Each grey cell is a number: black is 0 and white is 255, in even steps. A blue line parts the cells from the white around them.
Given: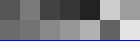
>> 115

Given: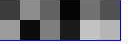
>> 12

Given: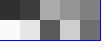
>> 231

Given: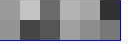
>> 69

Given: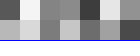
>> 217

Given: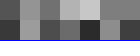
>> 156

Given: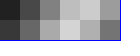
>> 103

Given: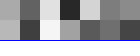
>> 63
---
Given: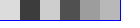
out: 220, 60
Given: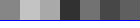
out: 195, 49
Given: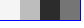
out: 245, 44
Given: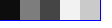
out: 242, 13
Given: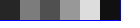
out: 221, 16
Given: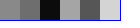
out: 212, 12
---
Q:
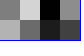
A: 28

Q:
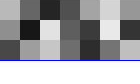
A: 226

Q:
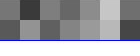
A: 96

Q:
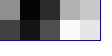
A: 79

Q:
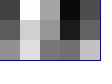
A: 151

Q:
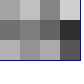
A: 99
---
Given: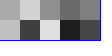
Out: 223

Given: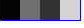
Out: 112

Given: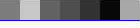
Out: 51

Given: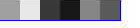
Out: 25

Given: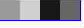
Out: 207

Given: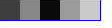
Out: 11

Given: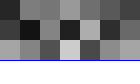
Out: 73

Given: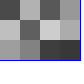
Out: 130
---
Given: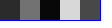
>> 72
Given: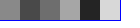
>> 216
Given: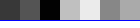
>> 170
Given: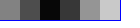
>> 201
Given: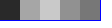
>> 119
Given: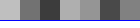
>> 129
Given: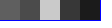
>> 27
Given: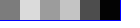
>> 3
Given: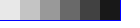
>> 24
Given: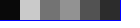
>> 44
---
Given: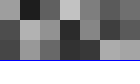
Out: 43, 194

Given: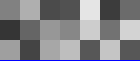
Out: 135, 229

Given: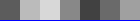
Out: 136, 216

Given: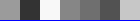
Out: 134, 248

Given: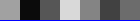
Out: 217, 217

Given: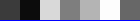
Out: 126, 253

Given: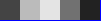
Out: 228, 228

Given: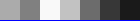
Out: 194, 249

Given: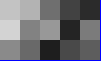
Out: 152, 211
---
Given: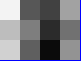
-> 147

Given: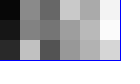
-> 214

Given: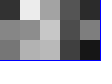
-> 22

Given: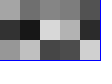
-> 208

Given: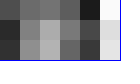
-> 229

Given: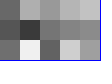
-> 159
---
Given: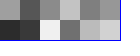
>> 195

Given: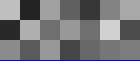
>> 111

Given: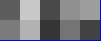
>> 73

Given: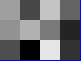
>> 177

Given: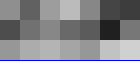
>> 91

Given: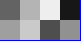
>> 180

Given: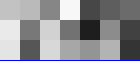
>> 30
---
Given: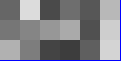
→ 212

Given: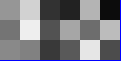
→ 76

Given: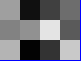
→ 201

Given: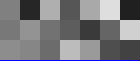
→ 66

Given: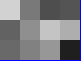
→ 31

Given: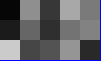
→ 41

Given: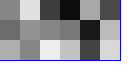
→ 216

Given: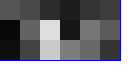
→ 52

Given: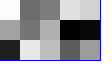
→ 155

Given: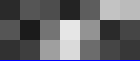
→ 55
